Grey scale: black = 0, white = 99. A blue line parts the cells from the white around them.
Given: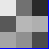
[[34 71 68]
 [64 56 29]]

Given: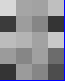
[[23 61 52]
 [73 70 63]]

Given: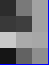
[[22 24 63]
 [78 66 65]]

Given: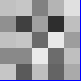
[[56 25 62]
 [75 77 41]]

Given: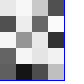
[[31 92 40]
 [95 58 90]]

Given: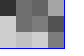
[[80 43 48]
 [80 75 80]]

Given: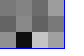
[[39 53 38]
 [56  6 76]]

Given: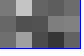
[[40 31 32]
 [43 62 29]]
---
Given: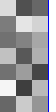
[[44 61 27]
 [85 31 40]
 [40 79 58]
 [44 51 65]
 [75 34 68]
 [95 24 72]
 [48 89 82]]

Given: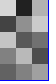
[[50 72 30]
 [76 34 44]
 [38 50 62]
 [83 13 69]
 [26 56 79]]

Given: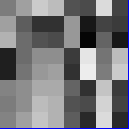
[[62 36 19 19 59  9 26 23]
 [69 42 32 29 59  2 39  9]
 [12 42 55 55 23 89 45 73]
 [12 45 59 62 19 92 48 79]
 [51 55 66 66 39 19 76 23]
 [48 55 73 69 32 29 82 26]
 [51 62 76 69 36 16 85 16]
 [48 62 79 73 32 29 85 26]]

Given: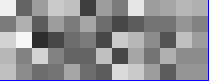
[[82 96 17 28 42 48 28 78 71 54 32 75 61]
 [48 68 36 61 48 65 42 28 36 45 45 58 51]
 [75 54 42 45 65 42 36 85 78 61 36 58 58]
 [93 39 61 78 75 24 61 48 89 61 65 71 68]
 [71 51 82 51 39 39 75 28 65 45 68 54 54]]

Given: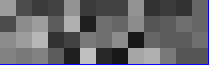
[[61 30 23 26 57 23 26 26 57 19 23 19 40]
 [51 47 51 36 12 75 16  9 65 68 47 33 33]
 [30 54 61 36 68 12 43 40 54 33 36 43 40]
 [54 61 71 19 26 47 43 54  9 40 36 36 43]]

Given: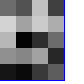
[[71  1 18 42]
 [ 8  4 22 36]
 [56 52 63 15]
 [42 32 75 25]
 [82 63 79 67]]

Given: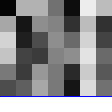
[[76 26 23 51 55 88 41]
 [82 12 30 55 41 82 26]
 [65  8 55 51 19 73 19]
 [47 23 59 47 16 79 34]
 [30 37 65 47  8 85 44]
 [ 2 69 69 44  5 92 73]]
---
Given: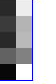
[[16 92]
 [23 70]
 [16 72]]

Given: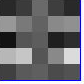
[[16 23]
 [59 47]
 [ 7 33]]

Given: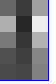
[[40 23]
 [68 15]
 [47 21]]

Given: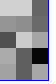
[[81 81]
 [58 55]
 [31 79]]

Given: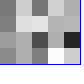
[[47 80]
 [49 86]
 [61 68]]

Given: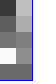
[[22 74]
 [36 67]
 [45 49]]

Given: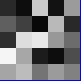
[[16  5]
 [37 25]
 [18 86]]

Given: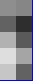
[[55 52]
 [38 18]
 [69 35]]
